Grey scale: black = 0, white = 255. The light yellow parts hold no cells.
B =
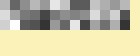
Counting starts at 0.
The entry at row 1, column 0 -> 219
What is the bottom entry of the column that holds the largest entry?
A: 253
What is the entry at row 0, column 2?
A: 142
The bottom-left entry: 208
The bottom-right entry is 52
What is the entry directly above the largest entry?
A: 163
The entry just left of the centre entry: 121
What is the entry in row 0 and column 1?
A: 102
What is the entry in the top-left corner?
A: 184
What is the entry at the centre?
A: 142
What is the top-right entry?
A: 184

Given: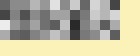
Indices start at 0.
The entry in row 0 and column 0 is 103
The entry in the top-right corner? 69
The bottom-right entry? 93
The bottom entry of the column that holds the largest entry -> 171
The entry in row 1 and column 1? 130
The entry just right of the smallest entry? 130
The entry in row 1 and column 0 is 69
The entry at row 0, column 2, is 139
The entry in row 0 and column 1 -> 139
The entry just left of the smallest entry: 193
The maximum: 236
